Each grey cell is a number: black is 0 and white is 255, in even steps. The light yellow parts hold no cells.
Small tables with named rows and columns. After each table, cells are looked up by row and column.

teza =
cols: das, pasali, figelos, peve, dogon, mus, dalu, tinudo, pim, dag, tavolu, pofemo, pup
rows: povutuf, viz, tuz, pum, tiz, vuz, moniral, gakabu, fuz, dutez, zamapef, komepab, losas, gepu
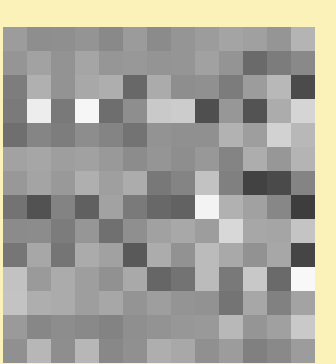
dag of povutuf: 164
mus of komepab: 148
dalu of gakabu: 104
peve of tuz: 168
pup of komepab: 163
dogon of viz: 150
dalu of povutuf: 139
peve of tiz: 141
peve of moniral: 175
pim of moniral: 194
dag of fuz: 216
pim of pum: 79
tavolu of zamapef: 200
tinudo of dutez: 146
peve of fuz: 150
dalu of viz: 148
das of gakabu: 115
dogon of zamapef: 145

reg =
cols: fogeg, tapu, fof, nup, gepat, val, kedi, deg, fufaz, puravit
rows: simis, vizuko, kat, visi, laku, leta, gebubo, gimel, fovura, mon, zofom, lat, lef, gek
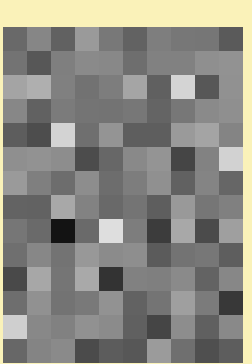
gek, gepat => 92
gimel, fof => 168
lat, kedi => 116
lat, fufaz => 123
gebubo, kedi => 144
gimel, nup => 130
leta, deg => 69
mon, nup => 152
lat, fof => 115
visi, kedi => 100

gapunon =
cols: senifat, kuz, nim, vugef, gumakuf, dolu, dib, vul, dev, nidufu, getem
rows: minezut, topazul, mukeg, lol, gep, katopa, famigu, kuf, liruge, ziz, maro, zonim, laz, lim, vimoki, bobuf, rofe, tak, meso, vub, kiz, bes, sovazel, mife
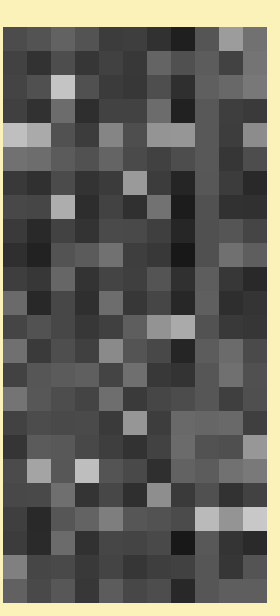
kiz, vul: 75
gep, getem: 140
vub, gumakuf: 71
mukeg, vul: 47
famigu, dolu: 154
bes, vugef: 49
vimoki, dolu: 111
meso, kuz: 164
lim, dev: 92
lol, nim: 108
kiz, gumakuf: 126
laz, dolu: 94
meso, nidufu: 113
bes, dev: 88
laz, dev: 82
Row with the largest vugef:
meso

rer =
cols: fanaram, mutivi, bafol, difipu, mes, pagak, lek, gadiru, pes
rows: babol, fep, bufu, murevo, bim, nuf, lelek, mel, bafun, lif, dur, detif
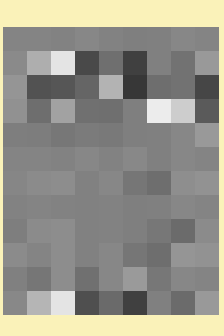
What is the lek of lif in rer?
110
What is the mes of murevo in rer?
111
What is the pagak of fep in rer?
64
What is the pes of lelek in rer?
146
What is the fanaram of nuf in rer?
132
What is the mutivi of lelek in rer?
139

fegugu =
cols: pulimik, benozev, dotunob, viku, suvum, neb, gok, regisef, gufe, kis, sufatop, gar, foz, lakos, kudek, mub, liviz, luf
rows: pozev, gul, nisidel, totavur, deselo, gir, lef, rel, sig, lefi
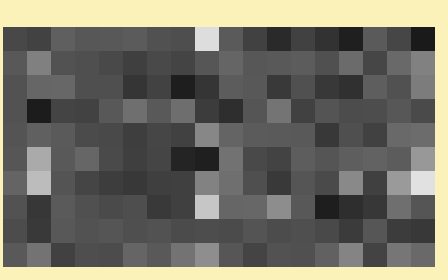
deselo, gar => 90
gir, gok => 69
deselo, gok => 70
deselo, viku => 75
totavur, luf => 74
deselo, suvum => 73
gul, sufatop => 87
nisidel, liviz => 81
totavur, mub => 77
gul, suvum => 73

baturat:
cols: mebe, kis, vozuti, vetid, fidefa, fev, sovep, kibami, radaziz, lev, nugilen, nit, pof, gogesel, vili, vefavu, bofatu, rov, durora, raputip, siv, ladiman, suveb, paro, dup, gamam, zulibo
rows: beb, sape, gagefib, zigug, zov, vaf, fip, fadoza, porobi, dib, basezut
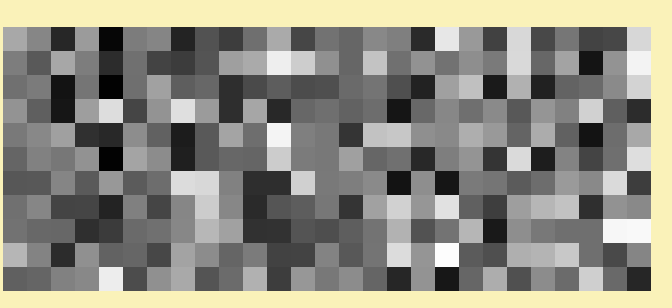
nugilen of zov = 110
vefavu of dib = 116
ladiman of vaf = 218
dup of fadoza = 47
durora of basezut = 23
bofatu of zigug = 21
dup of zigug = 209
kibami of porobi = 135
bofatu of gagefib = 79
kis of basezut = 101
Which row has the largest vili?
vaf

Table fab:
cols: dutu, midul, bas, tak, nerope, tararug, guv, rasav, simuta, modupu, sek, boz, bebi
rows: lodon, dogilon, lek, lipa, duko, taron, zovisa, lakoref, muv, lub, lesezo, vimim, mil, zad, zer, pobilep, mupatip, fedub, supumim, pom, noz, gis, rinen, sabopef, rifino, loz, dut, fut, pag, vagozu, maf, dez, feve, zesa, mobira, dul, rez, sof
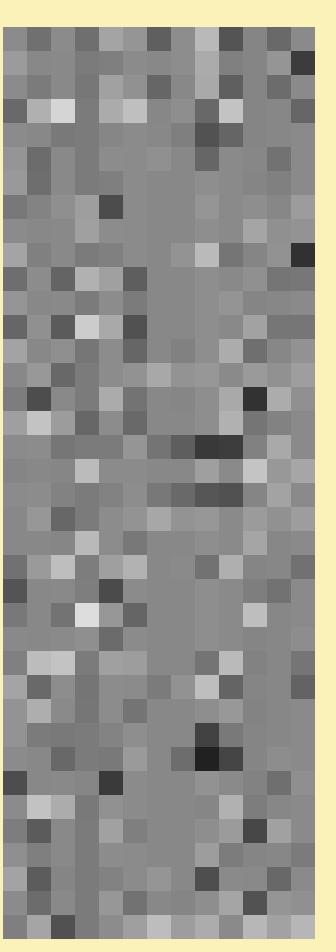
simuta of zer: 151
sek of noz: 155
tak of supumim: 187
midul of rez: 108
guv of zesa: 136
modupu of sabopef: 138
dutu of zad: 163
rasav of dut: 136
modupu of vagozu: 121
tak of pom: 123
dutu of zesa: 125
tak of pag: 118
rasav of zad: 129
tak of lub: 123
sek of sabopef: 126
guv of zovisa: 136
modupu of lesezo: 137
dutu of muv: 139

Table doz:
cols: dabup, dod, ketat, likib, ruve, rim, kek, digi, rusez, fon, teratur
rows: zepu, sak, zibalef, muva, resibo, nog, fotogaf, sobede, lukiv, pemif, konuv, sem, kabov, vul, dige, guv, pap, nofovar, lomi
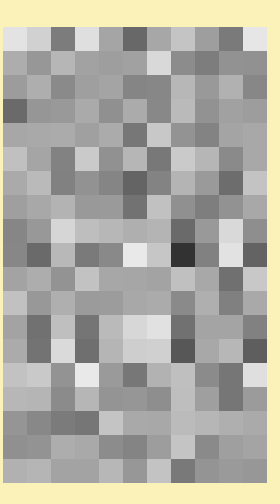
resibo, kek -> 200
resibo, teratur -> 168
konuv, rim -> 166
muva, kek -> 136
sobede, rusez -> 126
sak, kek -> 217
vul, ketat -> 218
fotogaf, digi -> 180
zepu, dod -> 209
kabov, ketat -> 191
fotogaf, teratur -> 195
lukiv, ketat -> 214
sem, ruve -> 156
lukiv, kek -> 180
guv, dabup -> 183
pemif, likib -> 122
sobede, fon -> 146

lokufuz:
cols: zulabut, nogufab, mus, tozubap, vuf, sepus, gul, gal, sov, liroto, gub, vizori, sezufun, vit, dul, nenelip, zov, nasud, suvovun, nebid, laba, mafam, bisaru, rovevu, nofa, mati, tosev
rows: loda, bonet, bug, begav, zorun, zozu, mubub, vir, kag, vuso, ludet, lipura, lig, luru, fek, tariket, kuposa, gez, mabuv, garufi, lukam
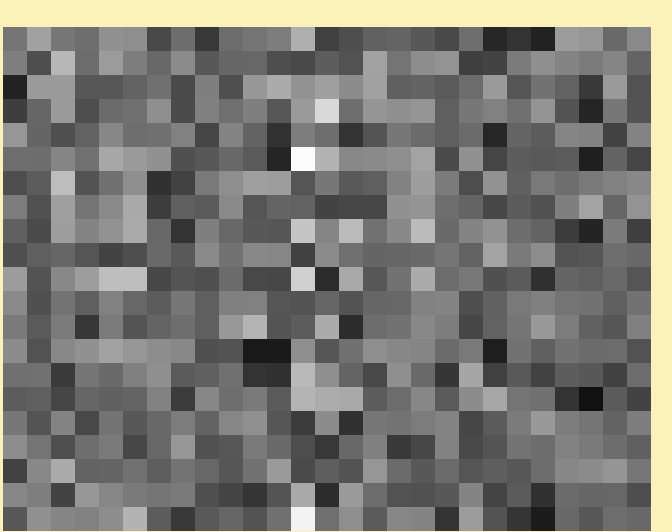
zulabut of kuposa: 119
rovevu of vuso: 83
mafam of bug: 85
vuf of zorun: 135
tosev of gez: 96
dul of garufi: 154
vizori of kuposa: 86
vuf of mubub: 112
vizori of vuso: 134
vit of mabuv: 94
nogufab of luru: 82

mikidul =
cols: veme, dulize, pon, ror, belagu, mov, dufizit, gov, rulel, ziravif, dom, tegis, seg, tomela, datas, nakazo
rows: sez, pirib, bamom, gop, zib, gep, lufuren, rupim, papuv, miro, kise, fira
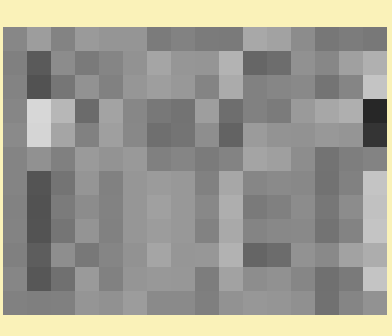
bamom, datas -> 133
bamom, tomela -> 116
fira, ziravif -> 146
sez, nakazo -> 120
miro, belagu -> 133
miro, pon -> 142
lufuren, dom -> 134
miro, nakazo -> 173
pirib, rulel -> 149
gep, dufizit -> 128
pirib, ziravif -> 179
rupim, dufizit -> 160
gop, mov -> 135
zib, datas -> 149
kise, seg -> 134

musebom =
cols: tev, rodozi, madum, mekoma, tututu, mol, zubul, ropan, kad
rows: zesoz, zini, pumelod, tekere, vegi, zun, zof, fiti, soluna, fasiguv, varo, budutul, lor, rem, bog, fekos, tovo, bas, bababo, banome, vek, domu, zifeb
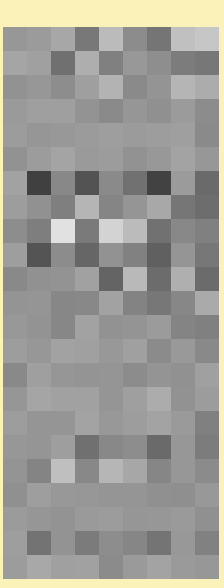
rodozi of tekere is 159
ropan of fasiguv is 149
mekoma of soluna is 122
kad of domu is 129
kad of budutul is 170
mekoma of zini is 174
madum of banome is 152
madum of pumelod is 141
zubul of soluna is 113
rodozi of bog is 159
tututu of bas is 136
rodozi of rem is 151
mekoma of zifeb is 161
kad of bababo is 139
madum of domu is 147
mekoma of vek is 154
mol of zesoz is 140
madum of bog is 150
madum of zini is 112
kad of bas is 124
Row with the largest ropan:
zesoz

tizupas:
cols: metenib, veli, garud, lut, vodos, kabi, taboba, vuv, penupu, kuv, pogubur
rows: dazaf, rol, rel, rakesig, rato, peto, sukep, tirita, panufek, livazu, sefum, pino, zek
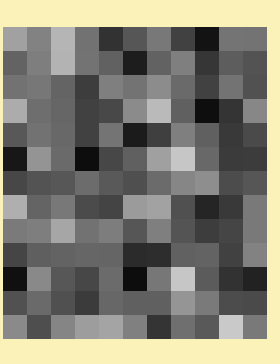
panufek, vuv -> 84
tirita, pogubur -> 121
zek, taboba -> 52
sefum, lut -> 71
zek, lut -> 157
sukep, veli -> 83
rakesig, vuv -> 96
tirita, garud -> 120
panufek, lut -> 114
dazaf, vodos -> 50
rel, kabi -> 115
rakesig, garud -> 102
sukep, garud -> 87
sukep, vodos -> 89
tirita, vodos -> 68
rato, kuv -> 57
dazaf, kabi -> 86
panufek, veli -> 126
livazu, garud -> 99

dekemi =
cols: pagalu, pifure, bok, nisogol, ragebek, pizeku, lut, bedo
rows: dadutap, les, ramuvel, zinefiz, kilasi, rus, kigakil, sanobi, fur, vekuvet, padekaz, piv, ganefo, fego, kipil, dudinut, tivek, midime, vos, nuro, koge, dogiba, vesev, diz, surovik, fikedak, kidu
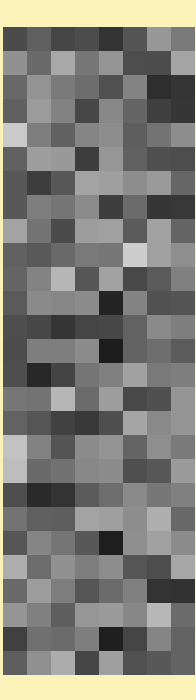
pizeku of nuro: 138
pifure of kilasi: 126
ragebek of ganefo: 71
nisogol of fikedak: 127
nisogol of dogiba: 88
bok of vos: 114
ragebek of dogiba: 30
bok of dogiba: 117
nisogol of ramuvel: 109
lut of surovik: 183
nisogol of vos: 136
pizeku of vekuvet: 205
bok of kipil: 68
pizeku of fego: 99
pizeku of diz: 128
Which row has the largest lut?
surovik

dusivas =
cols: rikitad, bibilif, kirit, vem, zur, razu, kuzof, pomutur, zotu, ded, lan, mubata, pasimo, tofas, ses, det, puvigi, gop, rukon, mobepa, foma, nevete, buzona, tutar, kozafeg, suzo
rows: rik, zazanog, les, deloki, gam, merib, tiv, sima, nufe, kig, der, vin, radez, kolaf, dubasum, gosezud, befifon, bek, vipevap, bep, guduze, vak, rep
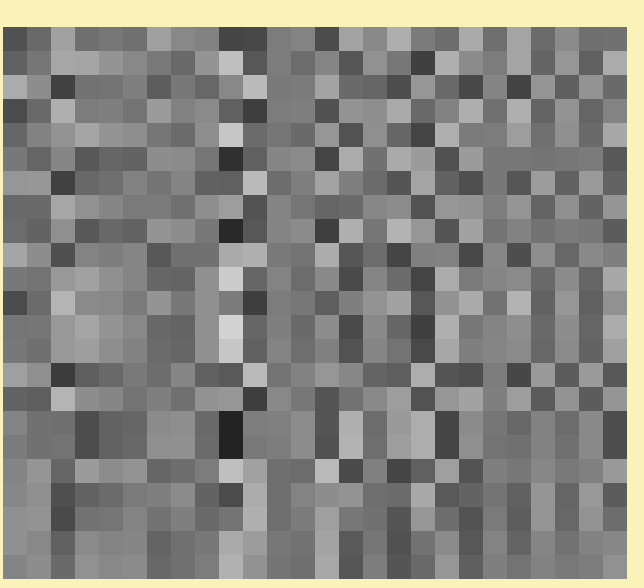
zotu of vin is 144
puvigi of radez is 102
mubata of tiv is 109
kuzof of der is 102
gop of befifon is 173
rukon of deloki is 130
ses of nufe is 175
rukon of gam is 175
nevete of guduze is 93
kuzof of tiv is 116
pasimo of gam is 106
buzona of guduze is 149

